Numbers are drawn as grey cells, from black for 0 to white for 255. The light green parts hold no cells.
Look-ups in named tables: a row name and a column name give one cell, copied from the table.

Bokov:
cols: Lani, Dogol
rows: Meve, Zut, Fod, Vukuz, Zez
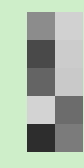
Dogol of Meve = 209
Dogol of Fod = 201
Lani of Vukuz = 211
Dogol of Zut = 204
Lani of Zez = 45
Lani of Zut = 73
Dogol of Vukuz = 108
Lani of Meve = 140
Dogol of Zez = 123
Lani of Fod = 100

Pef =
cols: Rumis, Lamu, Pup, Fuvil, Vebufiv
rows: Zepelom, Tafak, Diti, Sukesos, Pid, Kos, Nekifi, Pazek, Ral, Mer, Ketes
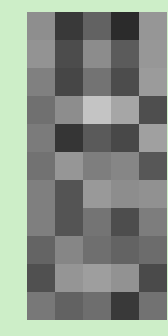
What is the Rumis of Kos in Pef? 114
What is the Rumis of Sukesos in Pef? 112
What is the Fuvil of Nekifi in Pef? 141
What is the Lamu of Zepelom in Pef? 57
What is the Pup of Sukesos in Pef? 196
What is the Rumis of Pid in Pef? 123
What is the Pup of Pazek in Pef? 116
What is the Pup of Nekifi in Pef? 153
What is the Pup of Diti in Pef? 115
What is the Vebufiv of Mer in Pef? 74
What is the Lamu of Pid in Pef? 53
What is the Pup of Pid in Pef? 90

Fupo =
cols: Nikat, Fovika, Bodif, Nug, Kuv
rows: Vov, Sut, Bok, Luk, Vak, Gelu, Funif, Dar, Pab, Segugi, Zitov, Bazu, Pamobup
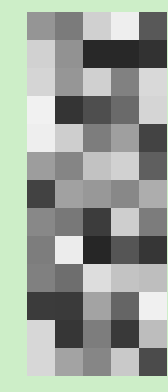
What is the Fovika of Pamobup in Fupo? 163
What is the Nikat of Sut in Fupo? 209
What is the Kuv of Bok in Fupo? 217
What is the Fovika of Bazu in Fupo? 54
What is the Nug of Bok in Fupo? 129
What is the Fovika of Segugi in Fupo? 110
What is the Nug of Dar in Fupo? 206
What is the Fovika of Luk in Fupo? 52
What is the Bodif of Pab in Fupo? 38
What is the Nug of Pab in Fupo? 85
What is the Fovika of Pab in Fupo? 236
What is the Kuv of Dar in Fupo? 124
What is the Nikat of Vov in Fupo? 149
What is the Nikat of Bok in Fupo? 213
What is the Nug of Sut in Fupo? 40
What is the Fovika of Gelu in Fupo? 133
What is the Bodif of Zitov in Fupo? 163
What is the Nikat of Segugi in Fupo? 128
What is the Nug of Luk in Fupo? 106

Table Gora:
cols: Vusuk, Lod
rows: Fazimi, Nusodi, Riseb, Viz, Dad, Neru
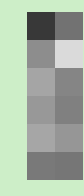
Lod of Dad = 150
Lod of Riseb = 133
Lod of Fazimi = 114
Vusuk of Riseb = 165
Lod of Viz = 128
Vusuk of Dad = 166
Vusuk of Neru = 121
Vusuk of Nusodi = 141
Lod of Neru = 118
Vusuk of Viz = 152
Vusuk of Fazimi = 56
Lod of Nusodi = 218

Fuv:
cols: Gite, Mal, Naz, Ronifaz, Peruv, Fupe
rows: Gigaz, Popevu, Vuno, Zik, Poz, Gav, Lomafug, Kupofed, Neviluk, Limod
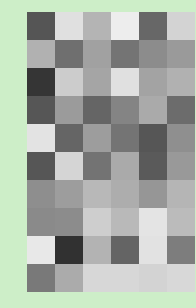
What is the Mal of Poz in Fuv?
101
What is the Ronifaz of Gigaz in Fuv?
237
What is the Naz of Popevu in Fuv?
161
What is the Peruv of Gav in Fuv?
90
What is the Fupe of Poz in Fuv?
143
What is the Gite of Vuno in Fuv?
53
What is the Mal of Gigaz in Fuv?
224
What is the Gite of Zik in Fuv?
86
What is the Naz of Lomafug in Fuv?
184
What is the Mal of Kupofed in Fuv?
140
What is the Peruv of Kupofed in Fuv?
228
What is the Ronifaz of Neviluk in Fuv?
100
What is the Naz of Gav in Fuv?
115
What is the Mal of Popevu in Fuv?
111

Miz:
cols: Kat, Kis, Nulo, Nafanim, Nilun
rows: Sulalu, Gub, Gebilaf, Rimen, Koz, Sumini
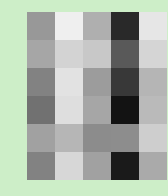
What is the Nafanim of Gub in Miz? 89
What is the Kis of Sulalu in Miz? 239
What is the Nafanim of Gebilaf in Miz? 56
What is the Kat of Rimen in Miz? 113
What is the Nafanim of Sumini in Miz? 26
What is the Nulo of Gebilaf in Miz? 156
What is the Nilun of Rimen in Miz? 186
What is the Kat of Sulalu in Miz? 152
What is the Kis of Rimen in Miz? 222
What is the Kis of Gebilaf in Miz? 226
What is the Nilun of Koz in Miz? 206
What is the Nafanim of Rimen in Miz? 19
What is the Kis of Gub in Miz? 211
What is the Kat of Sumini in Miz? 130
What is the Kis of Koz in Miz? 182
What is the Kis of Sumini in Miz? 215
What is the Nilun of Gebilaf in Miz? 181
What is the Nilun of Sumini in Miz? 170
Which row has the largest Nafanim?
Koz

